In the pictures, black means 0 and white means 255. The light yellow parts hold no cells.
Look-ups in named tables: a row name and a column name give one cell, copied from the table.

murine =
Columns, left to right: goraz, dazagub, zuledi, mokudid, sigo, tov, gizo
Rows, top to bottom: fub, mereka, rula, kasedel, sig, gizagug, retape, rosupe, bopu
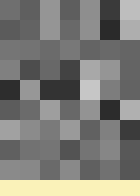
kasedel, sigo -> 168
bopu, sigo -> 96
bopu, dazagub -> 136
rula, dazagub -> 115
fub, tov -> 58
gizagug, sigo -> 147
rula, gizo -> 101
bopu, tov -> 113
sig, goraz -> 45
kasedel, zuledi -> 104
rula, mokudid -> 120
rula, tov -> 105
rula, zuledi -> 107
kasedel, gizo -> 100
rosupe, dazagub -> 114
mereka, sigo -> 143
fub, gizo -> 190
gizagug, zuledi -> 158
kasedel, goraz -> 128
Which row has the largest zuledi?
gizagug

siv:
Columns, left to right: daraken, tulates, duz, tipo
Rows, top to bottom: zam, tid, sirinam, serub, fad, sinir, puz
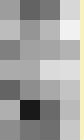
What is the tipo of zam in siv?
215
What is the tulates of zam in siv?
99
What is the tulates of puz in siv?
117
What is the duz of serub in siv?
218
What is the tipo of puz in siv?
199
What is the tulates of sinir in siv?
25
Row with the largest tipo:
tid

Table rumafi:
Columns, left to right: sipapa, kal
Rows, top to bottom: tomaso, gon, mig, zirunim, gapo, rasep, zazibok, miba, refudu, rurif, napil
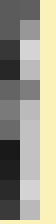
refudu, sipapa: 30
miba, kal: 194
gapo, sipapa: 100
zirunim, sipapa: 39
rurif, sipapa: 42
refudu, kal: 193
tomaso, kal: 95
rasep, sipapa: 122
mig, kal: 212
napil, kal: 185
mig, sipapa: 55
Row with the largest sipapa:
rasep

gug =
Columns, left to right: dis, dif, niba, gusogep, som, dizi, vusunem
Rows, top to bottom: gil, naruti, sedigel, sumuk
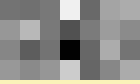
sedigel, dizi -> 172
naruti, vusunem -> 139
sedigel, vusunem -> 116
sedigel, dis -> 134
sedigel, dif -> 93
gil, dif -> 112
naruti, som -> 123
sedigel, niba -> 115
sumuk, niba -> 150
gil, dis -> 115
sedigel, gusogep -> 2
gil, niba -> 120
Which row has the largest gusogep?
gil

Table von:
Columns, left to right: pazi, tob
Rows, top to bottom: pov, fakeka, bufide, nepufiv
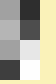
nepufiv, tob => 254
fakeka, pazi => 181
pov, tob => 46
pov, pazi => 161
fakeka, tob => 77
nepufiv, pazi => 62
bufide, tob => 231
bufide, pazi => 161
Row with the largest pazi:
fakeka

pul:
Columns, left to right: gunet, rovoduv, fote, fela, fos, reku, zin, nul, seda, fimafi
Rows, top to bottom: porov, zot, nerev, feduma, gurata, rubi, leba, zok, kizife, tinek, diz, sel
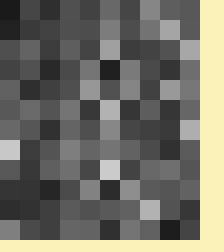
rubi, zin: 54
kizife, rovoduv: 56
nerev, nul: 67
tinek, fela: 75
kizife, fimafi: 85
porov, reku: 104
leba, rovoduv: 86
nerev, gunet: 79
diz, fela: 90
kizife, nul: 104
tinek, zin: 142
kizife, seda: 111
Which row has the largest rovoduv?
rubi

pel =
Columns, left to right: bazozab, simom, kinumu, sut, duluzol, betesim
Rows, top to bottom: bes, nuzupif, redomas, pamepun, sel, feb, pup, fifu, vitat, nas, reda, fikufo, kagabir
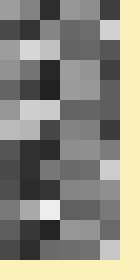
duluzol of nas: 134
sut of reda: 96
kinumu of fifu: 43
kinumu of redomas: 192
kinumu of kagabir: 106
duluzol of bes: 142
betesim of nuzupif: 209
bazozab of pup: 186
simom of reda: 169
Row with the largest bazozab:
pup

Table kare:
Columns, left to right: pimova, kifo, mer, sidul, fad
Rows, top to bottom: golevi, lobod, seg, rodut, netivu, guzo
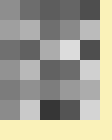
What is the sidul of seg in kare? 220
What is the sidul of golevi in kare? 101
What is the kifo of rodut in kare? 184
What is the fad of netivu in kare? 172
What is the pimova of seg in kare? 112
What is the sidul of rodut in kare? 108
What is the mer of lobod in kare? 111
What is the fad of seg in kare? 78
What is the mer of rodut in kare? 98
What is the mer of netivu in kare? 125
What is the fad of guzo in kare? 212

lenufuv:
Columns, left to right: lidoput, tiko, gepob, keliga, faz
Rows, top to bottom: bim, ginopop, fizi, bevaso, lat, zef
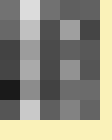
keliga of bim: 95
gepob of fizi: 75
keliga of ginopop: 159
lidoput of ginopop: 104
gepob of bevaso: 73
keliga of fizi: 96
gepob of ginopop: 79
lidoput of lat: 26
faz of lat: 107
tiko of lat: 140
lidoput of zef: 85

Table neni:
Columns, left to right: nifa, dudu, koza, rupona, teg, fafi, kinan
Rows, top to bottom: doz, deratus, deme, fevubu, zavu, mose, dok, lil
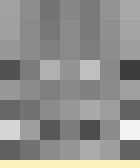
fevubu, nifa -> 82
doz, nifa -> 161
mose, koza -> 139
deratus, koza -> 119
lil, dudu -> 114
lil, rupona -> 150
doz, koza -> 116

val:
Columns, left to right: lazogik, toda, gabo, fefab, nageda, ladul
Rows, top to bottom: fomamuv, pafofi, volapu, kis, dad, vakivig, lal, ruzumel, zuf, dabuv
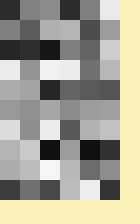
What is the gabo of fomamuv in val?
140
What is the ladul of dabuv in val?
52
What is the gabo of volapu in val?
22
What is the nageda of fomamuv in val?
128
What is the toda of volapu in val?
46
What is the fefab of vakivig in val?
139
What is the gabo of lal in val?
235
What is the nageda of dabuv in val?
237
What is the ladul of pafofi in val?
156
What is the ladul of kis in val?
183
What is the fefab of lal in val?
89
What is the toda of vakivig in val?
144
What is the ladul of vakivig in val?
159
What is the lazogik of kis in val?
235
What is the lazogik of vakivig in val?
153
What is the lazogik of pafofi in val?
128
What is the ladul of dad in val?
84

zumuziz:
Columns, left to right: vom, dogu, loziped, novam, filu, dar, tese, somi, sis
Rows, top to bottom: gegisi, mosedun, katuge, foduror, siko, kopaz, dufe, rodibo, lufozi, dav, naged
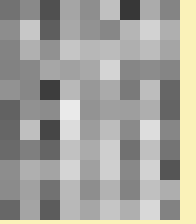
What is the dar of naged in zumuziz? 197
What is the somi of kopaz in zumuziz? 174
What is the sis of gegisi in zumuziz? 132
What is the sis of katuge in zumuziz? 165
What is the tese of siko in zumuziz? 122
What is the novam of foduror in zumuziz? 161
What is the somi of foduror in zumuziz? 140
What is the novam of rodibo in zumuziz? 193

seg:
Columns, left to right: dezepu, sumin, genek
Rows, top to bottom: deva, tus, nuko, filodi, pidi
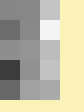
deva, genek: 196
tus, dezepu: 109
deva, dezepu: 134
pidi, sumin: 161
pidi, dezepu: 103
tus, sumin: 137
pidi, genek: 170
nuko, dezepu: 142
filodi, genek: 194
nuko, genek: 188
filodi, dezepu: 60
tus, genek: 244
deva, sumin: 135

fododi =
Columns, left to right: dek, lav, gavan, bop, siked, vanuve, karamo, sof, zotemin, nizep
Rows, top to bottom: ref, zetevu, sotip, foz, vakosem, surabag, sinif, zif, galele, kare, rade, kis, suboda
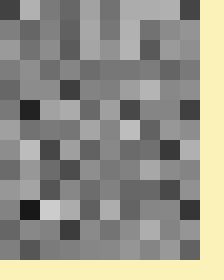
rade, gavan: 204
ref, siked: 162
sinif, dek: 160
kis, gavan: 130
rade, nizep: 53
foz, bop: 133
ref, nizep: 69
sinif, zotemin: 151
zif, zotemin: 57
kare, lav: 164
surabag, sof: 133
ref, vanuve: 114
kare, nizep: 145
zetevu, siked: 167
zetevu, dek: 127

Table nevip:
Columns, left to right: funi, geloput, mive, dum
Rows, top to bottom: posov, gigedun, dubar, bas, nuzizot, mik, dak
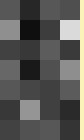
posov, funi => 87
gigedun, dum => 218
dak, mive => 87
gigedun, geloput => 15
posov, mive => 87
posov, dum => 79
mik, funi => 56
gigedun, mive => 61
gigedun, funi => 143
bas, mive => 80
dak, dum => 52
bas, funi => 103
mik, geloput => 149
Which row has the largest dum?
gigedun

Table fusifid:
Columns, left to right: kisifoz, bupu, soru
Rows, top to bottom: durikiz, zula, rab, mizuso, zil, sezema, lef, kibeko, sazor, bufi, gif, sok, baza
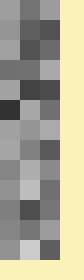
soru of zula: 82
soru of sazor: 138
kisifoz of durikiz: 158
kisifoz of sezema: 50
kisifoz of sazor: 133
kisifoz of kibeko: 165
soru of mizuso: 169
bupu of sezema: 167
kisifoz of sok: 133
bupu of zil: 67
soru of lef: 170
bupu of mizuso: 113
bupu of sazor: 173
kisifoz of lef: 161
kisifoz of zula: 149
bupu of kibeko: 130
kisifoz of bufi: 146
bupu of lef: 149
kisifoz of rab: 161

